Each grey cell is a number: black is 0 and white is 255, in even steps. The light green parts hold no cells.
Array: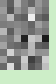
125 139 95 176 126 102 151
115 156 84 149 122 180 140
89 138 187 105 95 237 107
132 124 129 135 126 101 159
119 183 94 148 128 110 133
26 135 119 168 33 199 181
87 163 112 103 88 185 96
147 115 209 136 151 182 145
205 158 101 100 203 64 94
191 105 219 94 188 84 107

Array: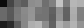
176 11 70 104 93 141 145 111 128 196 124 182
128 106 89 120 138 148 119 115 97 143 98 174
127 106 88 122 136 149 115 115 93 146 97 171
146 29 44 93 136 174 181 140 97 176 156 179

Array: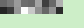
176 105 120 154 109 104 163 62 104
43 37 59 149 252 200 143 102 147

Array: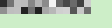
205 45 115 190 187 134 180 139 244 102 72 106 64
108 144 190 192 34 112 32 167 183 207 210 86 199

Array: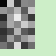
131 6 205 54 136
198 151 132 182 91
58 41 165 234 134
164 86 169 137 204
70 49 78 180 92
185 66 156 103 153
110 116 85 218 59

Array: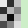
194 233 47
132 48 183
187 190 14
221 76 133

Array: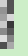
83 208
84 147
215 161
57 201
88 138
132 222
169 80

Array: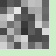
100 63 93 81 158 192 186
108 91 166 231 74 164 170
102 188 221 105 84 74 179
149 174 112 146 58 89 210
218 73 181 128 48 94 73
81 175 114 185 212 70 72
93 208 160 81 188 103 148
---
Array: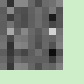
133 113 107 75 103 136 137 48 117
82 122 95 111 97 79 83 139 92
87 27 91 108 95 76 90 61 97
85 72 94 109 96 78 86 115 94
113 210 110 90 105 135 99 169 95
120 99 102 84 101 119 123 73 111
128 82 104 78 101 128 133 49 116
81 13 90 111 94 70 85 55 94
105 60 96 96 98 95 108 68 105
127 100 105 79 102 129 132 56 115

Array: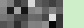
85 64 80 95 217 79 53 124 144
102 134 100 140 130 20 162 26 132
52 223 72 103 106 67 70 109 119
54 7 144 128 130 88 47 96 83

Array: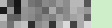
85 184 184 140 156 129 137 107 117 158 21 77 182
151 164 181 137 121 170 98 126 141 147 27 147 27
102 171 162 140 160 128 138 118 137 145 94 99 195
216 170 66 217 176 52 156 140 46 194 180 113 161

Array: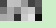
89 67 152 191 193 71
75 201 191 135 172 120
15 225 202 47 175 169

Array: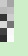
165 202
191 185
206 52
117 216
247 66
250 45

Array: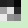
6 38 33
43 225 163
133 145 234

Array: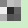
182 193 131
100 41 239
91 84 175
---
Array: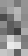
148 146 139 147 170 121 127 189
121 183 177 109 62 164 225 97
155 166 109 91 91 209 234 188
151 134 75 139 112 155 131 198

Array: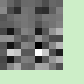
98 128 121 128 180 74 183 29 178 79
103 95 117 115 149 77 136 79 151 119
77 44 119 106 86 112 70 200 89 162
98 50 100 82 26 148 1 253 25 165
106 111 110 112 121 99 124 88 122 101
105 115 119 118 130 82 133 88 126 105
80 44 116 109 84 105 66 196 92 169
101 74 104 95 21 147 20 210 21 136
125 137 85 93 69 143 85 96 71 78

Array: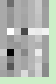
154 159 159 159 242 159 159 159 159 139 137
200 198 193 190 234 198 176 235 198 211 207
180 180 180 180 238 180 180 181 180 183 172
164 168 164 164 73 164 164 135 164 164 218
173 173 173 173 198 173 151 173 173 173 173
108 151 148 148 255 148 154 4 124 86 148
169 169 169 169 169 169 169 202 173 169 161

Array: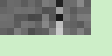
96 106 123 114 101
137 106 122 90 127
109 91 102 98 104
106 111 122 102 115
33 160 25 190 200
116 85 83 104 131
123 81 125 135 95
93 102 74 100 91
106 113 71 114 78
92 111 89 118 108
105 113 88 92 125
107 106 111 109 90
92 102 113 109 98

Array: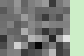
141 101 135 129 138 227 104 84
119 111 80 126 68 163 60 63
57 108 102 129 93 37 123 185
154 102 59 142 52 134 89 122
138 101 95 122 98 163 5 85
127 122 127 137 132 181 61 76
100 109 156 109 173 95 144 60
149 139 112 92 99 107 208 131
116 112 108 130 101 120 121 128
121 89 108 111 116 51 75 106

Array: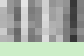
128 125 134 124 143 125
55 64 61 66 94 52
147 138 120 128 123 124
158 173 171 173 164 191
148 161 159 176 180 149
207 205 217 213 200 219
160 135 137 138 158 131
134 123 129 148 126 119
229 215 211 215 207 192
134 109 104 137 104 111
150 149 166 170 146 175
217 180 176 178 202 179

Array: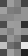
67 148 148 45 146 64 230 34
132 120 146 155 157 129 93 132
157 125 137 157 130 150 111 161
74 160 135 76 151 84 193 75

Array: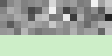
199 176 33 179 191
161 88 117 175 101
241 140 104 145 162
131 114 117 107 159
124 144 172 137 142
157 113 58 164 175
145 68 232 139 137
159 139 124 162 146
214 240 120 200 132
132 159 194 147 131
146 95 183 157 118
137 73 86 170 139
129 126 160 155 181
153 158 170 131 116
136 172 142 91 156
93 132 150 134 150
